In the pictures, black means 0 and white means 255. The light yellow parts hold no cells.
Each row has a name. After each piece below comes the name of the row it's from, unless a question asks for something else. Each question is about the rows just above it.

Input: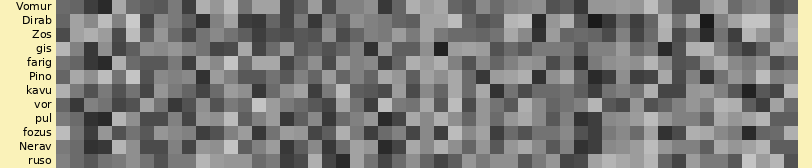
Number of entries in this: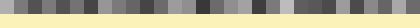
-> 30
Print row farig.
[115 101  56  42 175 107  88  88 122  62 162 137 196 107 168 168  69 107
 143  75 156 129 137  62 101 175 156 175 129  82 137 101 129 150 143  75
 115  50 122 143 150 143 181 137  82  88 143 175 137 122 143  75 101]
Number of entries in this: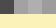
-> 4
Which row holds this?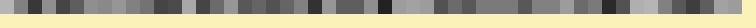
gis
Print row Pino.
[101 168 143 188 115 196  82 137 129 137  50 156 129  88  88 115  88 129
 101 156 101 129 101 168 150  94 162 143 168 107  56 156 162 175  50 143
 168 101  42  62 143  62  69 168  75 129  50 115 150 129 188 129 137]

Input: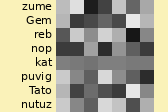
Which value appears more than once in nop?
[59]
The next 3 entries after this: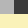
[ 73 101  73]
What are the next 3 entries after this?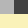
[108  79  59]
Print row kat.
[127 121 115 127 127 121 121]
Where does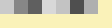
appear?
nutuz

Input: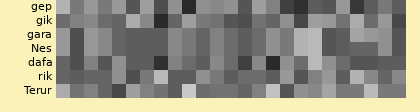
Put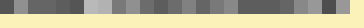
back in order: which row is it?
Nes
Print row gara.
[152  78 152 136 101  93  93  93 136 121 101 129 108  93 108 144 121 178
 185  85  93 164 152 144  85]
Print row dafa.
[101  78 129  85 144  93  93  48 129 108  93 136 108  64 136  42 144 108
 185 144 108  85  85  93  93]
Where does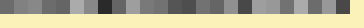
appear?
gik
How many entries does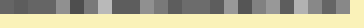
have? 25

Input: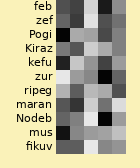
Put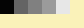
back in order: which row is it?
Nodeb
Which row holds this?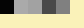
Pogi
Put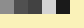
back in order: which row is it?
feb
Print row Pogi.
[  4 170 162  73 128]
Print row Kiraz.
[121  86 205 170 128]

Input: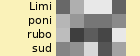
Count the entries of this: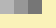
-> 3
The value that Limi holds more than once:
[232]

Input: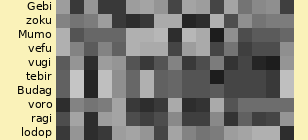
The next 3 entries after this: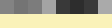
[ 45  51 170]
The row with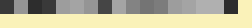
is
lodop
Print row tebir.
[ 97 197  37 191 143 103 176  97 103  84  84  29  69  69  69  57 191]
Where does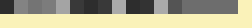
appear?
voro
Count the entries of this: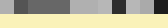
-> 12
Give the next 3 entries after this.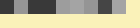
[157  69 164]
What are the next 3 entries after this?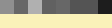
[69 69 69]

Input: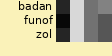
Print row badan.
[ 37 216 114 130]
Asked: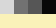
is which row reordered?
funof

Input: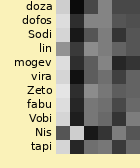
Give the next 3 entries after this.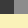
[125  99  85]
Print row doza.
[206  11  72 132  72  72]
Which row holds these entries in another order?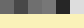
fabu
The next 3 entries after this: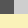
[ 24  52 125]
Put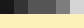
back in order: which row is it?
Sodi

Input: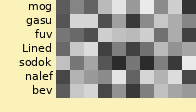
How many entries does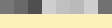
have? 8
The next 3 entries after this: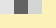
[179 220  71]
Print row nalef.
[ 71 179 153 139 228  99 213 179 220  71]

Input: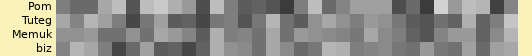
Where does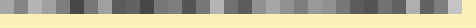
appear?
Tuteg
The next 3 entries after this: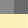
[119 181 175]
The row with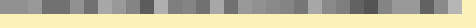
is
Memuk
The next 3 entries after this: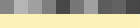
[119 126  84]

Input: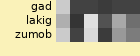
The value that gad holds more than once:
[66]
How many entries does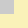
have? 1

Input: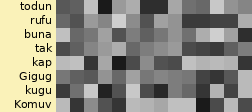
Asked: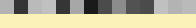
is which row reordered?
kap
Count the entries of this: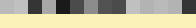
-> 14
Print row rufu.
[104  82 154 133 207 140  82 161 147  59  59  67  67 173]
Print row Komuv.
[186  53 140  82  53 186 179 167 192 192  26  75 186  75]
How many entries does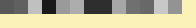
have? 13

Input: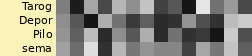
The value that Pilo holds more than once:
[43]
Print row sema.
[160 108 223  50 182 120 148 134 134  65 166 120 195  95]
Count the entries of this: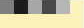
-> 5
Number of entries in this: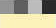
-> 4
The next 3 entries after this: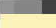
[166 120 195]
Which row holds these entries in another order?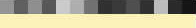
Depor
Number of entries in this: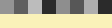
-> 8

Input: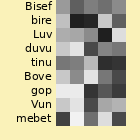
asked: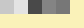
duvu
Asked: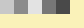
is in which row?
Bove
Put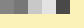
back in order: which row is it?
duvu

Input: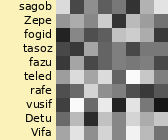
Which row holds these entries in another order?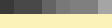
fazu
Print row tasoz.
[ 72  57 165 100 127  72 120 120]
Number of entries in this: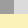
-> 2
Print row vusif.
[ 64 250 106 234  35 227 120  22]
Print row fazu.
[ 57 165  72 100 127 120 127  72]
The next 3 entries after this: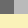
[ 43 193 135]

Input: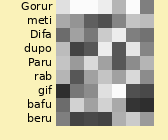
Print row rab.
[181  87 161 196 161 217 140]
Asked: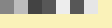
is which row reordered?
dupo
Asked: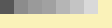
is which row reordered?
Paru
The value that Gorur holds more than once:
[251]
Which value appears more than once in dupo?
[87]

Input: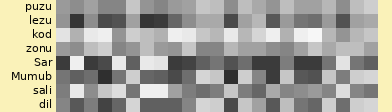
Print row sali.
[125 233 141 198 221 117 239 239 161 125 110 125 198 125 102 169 133 141
 154 133 221 133 117]
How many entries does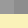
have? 2
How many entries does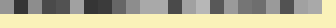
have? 23
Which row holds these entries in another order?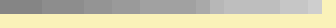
puzu

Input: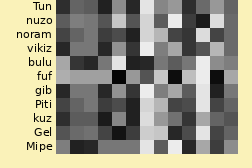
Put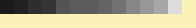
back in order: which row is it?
kuz
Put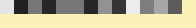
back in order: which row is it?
gib
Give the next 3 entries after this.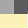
[228  33 119]
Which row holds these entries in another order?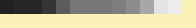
bulu
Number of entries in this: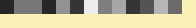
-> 13
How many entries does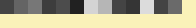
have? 13
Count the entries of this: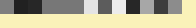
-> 13

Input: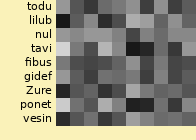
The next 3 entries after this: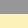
[129  69 129]
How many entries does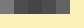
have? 5
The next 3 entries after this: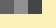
[121  69  77]
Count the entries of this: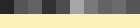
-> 10
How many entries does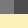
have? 2

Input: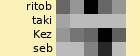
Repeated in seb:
[187]
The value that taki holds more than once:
[187]
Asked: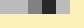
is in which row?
seb
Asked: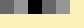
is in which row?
ritob
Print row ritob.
[103 150   2 103 150]
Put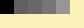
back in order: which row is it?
Kez
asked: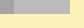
taki

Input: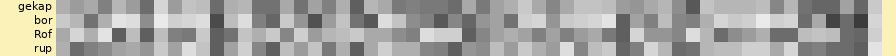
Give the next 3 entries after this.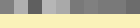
[169 121 162]
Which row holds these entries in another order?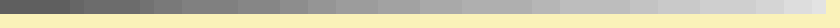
rup
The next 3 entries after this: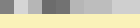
[169 213 121]
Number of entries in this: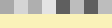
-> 8
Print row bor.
[201 182 114 175 227 221 141 234 207 213 221  75 189 221 128 102 201 149
  81 156 195 114  88 221 195 141 128  88 134 102 149 162 114 207 213 149
 201 207 213 227  95 162 128 189 134 128 175 213 201 207 234 207 213 108
 169  68 108  60 213]

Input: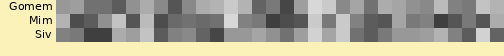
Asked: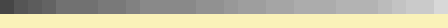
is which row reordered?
Gomem
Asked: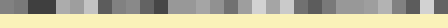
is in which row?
Siv
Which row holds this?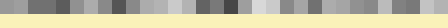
Gomem
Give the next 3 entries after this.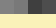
[ 85 202 121]
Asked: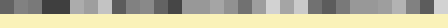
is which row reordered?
Siv
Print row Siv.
[129 121  63  63 172 158 195  92 129 137  99  70 152 152 165 145 113 158
 210 165 202 113  92 121 152 152 158 179 129  92 210  99]

